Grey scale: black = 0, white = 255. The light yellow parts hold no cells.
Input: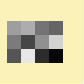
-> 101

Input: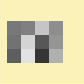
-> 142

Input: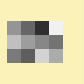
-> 241

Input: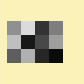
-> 126

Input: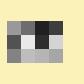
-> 62

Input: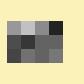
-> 35
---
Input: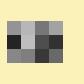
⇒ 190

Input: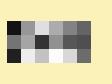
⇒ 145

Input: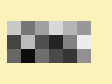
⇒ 35

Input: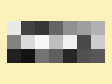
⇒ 240

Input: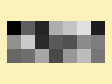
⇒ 81

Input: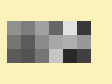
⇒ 167
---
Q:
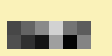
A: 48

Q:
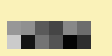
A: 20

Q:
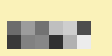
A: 129

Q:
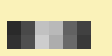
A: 79

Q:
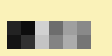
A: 49

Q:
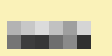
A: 61

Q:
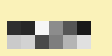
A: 210
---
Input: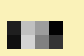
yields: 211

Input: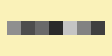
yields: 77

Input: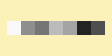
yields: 142

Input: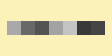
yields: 104

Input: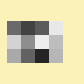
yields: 98

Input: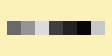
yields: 149
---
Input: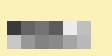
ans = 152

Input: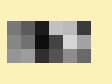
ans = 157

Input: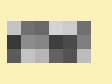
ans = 195

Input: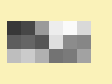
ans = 203

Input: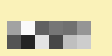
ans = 36

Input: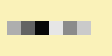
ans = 99

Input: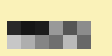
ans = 174

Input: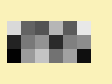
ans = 155

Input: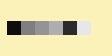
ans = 127

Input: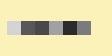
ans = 88
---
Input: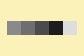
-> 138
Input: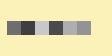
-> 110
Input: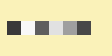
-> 57
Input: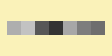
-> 174
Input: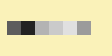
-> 93
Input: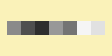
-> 138
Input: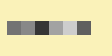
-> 115
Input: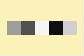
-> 158
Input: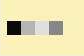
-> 10
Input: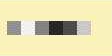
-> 144
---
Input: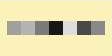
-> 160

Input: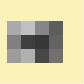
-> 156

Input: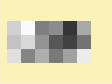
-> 223

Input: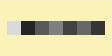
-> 218

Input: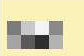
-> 164

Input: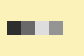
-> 46

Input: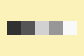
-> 49
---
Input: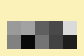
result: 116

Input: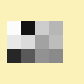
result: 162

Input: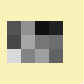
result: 118

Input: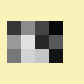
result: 40

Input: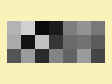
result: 193

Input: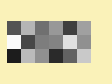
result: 125
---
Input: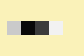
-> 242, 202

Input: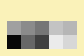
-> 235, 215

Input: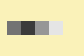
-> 229, 150

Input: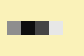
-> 231, 142

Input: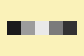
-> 233, 156

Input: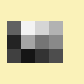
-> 243, 213

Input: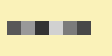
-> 209, 153
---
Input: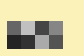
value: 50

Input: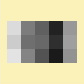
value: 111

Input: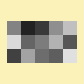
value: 101

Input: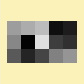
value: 3

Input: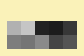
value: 117

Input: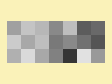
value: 168

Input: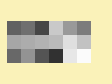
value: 172

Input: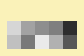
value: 121

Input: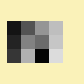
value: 130

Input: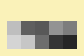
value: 198
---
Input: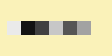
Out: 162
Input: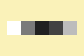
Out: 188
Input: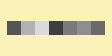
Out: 106
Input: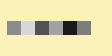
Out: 125
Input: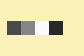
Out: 40
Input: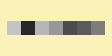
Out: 125
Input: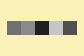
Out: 80
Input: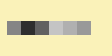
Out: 153
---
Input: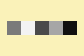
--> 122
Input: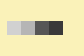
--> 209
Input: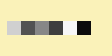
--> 208
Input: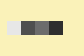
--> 231
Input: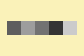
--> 94
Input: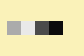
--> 171
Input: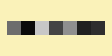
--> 109
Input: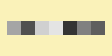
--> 165
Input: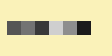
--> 85
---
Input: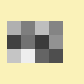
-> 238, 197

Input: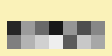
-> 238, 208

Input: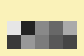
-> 230, 170

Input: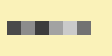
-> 202, 162

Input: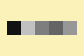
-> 193, 151

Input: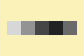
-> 215, 147
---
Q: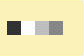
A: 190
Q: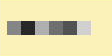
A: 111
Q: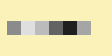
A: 139
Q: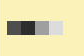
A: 159
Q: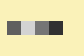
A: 117
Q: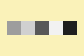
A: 157
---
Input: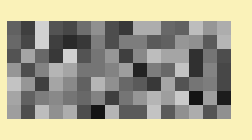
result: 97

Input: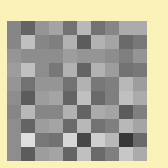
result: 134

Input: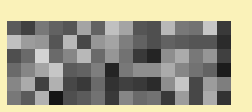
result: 91

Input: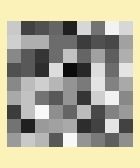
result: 201

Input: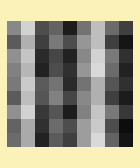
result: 136
